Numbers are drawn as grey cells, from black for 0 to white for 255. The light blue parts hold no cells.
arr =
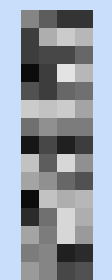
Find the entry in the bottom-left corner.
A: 154
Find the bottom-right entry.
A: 81
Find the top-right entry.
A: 52
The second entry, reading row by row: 93
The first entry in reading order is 133
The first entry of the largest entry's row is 12
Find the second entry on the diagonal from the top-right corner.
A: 203
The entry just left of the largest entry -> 61
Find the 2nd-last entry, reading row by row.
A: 71
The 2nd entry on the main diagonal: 174
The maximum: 227

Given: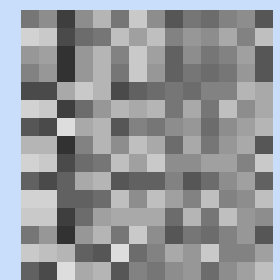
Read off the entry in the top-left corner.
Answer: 118
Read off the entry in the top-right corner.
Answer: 86
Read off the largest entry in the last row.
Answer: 221
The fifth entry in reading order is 181
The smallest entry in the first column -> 74
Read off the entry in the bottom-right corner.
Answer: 191
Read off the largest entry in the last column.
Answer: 201
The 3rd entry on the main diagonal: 50
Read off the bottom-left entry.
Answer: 97
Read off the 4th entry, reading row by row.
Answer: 141
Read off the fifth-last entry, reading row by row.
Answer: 151
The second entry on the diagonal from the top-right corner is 130
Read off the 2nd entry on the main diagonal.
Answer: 201
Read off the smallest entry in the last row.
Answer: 74
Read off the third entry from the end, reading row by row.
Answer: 141

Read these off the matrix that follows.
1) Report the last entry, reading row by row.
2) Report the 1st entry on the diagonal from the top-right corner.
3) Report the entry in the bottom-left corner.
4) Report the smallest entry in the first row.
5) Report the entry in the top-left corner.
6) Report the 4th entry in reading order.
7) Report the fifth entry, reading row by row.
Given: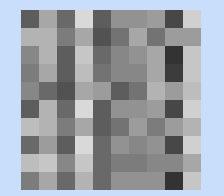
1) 198
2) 208
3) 124
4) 71
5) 93
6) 217
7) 93

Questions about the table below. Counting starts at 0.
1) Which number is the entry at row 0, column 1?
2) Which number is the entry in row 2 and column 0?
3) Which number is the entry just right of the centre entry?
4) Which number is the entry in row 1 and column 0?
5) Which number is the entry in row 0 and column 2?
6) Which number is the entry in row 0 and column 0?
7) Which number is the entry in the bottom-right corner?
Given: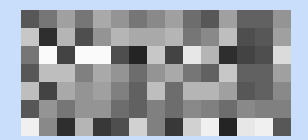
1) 118
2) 118
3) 169
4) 199
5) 160
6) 87
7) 87

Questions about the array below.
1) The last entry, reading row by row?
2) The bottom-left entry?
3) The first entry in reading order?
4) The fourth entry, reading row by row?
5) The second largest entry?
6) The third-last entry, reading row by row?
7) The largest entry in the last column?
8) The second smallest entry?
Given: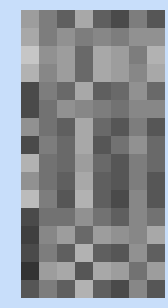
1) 86
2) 86
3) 157
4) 168
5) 187
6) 74
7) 178
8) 63

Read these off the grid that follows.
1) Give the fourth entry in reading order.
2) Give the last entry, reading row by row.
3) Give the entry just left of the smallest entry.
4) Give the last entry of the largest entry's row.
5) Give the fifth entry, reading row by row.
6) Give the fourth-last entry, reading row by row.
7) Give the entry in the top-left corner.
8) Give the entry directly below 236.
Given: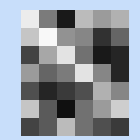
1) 187
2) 58
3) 90
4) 101
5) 155
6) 187
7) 236
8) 197

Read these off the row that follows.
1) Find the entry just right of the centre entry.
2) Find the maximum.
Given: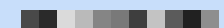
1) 62
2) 218

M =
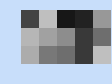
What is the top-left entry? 67
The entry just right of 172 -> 120
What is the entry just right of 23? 34
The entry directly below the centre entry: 110

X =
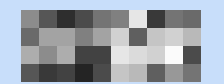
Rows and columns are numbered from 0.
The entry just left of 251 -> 209
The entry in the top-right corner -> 106
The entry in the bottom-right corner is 116
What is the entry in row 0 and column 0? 140
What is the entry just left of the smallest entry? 66
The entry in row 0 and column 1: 86
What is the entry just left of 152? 95
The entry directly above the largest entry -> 209
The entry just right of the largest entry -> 75
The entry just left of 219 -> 230
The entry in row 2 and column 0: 173

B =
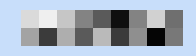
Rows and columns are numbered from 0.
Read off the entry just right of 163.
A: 59
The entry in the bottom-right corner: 120
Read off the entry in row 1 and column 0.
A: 163
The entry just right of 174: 90
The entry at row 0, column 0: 218

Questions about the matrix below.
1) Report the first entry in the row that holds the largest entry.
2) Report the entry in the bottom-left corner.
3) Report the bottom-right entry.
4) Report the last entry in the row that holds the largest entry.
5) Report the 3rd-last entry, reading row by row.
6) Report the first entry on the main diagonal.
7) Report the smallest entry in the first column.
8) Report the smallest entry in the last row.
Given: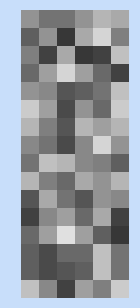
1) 105
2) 192
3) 203
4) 55
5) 159
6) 147
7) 65
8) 65
